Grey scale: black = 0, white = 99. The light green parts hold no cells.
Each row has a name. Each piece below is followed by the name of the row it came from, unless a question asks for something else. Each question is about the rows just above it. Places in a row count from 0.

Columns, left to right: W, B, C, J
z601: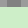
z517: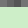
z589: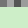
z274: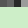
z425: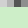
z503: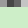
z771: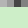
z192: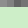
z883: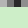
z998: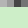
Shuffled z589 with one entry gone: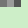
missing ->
[65]
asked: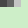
z503
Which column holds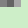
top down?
B
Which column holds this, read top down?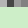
B
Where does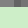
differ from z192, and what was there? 0, [55]
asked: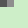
z425

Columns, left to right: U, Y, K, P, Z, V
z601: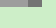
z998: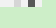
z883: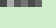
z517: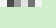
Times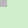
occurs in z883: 0
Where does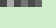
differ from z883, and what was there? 2, [34]
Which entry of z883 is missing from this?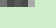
[39]
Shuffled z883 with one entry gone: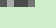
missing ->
[39]
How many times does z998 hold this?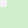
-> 4
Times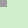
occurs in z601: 4

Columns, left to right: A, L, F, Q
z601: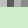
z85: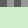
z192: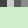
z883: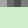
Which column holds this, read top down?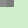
Q
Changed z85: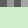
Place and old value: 3, [59]
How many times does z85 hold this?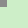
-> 0

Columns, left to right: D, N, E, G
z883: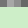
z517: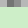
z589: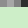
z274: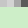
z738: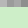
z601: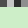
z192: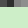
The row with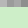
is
z738
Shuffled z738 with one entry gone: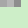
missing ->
[60]
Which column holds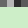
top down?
G
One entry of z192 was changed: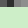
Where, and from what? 0, [30]

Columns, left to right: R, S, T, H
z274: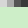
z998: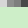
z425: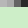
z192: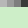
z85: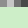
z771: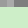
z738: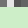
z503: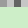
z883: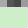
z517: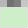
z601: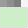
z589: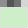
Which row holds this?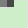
z998
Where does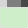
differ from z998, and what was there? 1, [55]

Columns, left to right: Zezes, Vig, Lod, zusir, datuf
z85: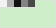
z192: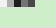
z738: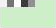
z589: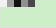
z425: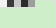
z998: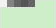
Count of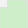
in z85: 1
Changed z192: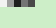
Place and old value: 1, [67]

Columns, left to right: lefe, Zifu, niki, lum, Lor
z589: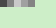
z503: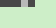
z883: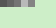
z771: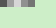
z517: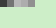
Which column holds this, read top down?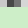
niki
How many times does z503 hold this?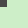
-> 4
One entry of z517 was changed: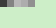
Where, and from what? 1, [45]

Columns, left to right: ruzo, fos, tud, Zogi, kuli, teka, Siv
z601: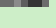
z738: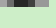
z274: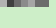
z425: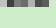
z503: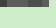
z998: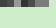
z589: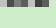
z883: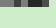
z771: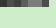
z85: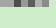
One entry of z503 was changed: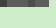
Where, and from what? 5, [30]
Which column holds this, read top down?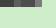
fos

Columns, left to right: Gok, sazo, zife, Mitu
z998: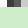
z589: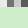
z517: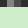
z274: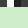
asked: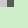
z589
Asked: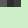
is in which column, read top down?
Mitu
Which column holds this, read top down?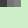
sazo
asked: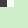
z274
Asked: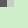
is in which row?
z998
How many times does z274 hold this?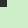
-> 0

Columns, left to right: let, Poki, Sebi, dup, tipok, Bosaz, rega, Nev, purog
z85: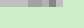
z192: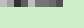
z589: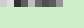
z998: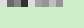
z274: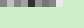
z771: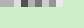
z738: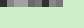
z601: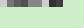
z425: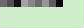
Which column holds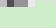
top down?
purog
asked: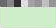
z998
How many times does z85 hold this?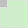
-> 5
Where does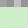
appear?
z998
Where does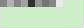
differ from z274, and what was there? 1, [74]
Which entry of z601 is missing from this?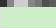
[25]
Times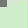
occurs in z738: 2

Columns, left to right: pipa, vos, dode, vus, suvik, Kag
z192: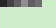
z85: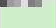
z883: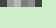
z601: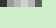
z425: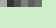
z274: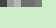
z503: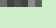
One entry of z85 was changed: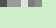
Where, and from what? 2, [66]
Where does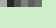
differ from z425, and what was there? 1, [20]
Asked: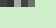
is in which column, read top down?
pipa

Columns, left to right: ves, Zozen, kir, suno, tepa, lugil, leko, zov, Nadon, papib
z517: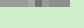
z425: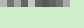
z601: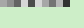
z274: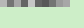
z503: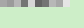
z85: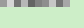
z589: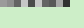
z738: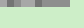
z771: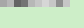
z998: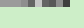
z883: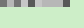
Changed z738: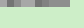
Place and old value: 6, [55]
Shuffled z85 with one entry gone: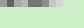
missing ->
[50]
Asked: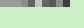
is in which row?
z998
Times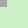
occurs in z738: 3
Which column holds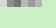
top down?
Zozen
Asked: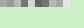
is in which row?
z503

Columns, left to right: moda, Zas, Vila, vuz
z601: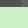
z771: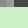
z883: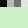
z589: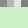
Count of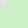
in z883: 1
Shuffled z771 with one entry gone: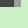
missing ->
[54]
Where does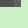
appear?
z601
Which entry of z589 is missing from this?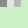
[49]
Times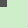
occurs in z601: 3
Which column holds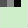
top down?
moda
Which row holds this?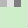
z589

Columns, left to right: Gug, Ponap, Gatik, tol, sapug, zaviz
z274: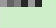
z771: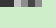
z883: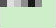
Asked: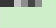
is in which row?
z771
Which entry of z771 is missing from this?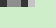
[27]
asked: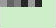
z274
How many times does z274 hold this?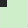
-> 2
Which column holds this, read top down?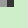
Gug

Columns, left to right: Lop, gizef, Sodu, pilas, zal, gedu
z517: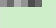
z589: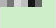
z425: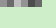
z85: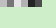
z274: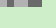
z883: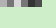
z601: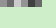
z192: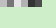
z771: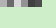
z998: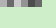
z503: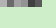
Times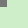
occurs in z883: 2
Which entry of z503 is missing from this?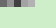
[35]
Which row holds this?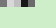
z589
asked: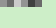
z601
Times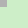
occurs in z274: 3
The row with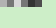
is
z883
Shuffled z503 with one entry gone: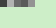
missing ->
[63]

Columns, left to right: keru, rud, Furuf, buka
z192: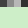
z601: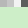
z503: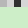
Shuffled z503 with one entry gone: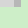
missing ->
[19]
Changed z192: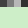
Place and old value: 1, [54]
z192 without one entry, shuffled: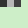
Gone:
[54]
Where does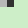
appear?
z192
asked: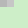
z601
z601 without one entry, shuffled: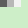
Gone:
[77]
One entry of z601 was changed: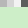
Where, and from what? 1, [77]

